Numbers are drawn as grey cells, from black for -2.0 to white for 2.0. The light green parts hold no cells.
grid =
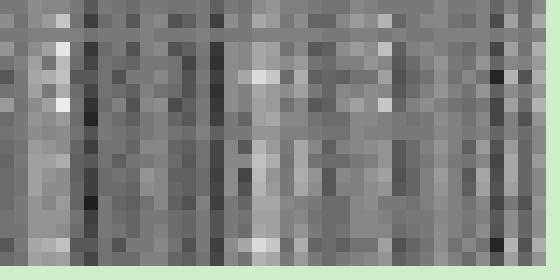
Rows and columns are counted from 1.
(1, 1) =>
-0.1
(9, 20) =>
0.6
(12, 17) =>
0.1
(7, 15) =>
-0.2
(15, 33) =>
0.0
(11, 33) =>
0.0
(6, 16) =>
-1.0
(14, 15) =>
-0.3
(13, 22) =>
0.7
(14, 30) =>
-0.4
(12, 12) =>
0.0
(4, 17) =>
0.2
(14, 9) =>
-0.3
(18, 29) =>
-0.7
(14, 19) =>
0.8
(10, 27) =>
0.0
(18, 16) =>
-1.0
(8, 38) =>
-0.3
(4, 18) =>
0.1
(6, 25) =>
-0.5
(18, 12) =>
0.1
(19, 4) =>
0.4
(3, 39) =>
0.0
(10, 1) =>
-0.2
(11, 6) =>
-0.4
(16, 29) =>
-0.2
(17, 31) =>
-0.1
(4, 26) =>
0.4
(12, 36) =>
-0.9
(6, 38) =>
-0.7
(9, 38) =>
-0.7
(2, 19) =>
0.6
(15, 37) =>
-0.1
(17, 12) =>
0.0
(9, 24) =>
-0.3
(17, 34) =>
-0.2
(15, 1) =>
-0.3
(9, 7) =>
-1.4
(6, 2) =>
-0.1
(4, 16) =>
-1.1

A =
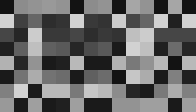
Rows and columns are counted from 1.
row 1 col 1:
-1.7
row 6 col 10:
1.1
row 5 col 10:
-0.1
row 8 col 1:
0.4
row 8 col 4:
-1.6
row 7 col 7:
1.1
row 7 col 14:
0.0
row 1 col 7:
0.2
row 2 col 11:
-0.4
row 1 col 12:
-1.7
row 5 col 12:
0.9
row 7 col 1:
0.0
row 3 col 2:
-1.4
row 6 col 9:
-1.7
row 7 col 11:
-1.6
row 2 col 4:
-1.3
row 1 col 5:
0.3
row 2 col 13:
-1.5
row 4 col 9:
-1.6
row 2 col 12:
1.3
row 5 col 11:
0.3
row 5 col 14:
0.9
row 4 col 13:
-0.3
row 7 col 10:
-1.4
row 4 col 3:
1.0
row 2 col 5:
-1.2
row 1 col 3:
0.3
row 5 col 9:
0.8
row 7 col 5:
0.9
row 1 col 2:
0.2
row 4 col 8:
-0.6
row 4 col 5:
-0.6
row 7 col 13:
0.7

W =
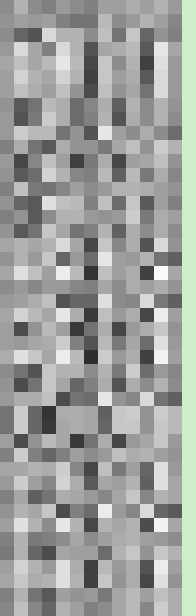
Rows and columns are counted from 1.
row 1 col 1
0.2
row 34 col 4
0.7
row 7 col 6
0.3
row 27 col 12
0.4
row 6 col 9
0.5
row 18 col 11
-0.7
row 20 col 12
1.9
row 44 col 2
1.0
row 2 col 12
0.5
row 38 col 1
0.5
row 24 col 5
0.5
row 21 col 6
0.1
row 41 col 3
0.8
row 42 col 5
1.5
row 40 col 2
0.8
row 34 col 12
1.5
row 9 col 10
0.7
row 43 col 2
0.8
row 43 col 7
0.4
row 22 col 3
0.7
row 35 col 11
-0.5
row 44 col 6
0.5
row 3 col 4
1.4
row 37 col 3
0.6
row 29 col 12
-0.2
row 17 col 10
0.7
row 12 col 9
-0.9
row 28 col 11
0.2
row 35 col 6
0.7
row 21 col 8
0.6
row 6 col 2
1.3
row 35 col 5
1.3
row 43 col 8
-0.1
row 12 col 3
0.1
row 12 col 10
0.5
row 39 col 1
0.0
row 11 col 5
0.7
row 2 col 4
0.5
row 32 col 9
-0.9

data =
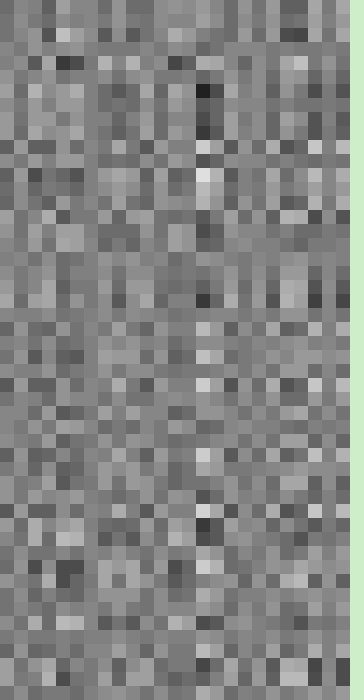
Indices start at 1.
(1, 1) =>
-0.3
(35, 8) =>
0.4
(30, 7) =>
-0.1
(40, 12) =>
0.2
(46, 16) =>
0.2
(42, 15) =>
0.0
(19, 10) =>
0.3
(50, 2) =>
0.2
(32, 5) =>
-0.5
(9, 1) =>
0.4
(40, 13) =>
-0.1
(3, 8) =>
-0.6
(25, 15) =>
0.2
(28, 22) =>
-0.4
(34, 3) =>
-0.4
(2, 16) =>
0.2
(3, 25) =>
0.6
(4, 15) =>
-0.4
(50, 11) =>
-0.2
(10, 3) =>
0.6
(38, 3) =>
0.7
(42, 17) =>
0.3
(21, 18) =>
-0.3
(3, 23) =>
0.6
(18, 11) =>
0.1
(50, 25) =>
0.4
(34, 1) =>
-0.1
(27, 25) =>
-0.3
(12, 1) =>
0.2
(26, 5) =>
-0.5
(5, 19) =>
0.2
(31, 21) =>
-0.2
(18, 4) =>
-0.2
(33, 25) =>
0.8
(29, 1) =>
-0.2
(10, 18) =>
0.0
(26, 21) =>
0.1
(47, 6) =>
-0.3
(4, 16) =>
-0.2
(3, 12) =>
0.1

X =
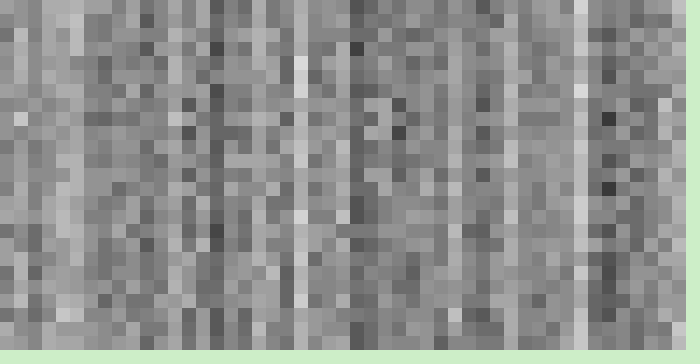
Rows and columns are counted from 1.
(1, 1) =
0.5
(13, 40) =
0.4
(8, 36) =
0.0
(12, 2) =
0.5
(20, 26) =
-0.4
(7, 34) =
0.2
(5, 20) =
0.5
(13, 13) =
0.3
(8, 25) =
0.3
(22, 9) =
0.2
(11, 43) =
0.0
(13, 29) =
-0.5
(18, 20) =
0.0
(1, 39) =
0.4
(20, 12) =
0.0
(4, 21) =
-0.1
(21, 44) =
-0.7
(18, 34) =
0.0
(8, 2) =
0.2
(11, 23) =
0.4
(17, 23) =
0.5
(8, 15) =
0.3
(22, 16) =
-0.1
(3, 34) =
-0.1
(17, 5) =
0.9
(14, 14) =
0.5
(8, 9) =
0.4
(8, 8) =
0.0
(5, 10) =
-0.1
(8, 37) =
0.7
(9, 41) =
0.2
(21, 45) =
0.1
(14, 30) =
0.0
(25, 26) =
-0.6
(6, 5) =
0.5
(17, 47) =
0.0
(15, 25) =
0.5
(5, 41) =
0.1
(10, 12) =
0.0
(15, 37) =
0.6
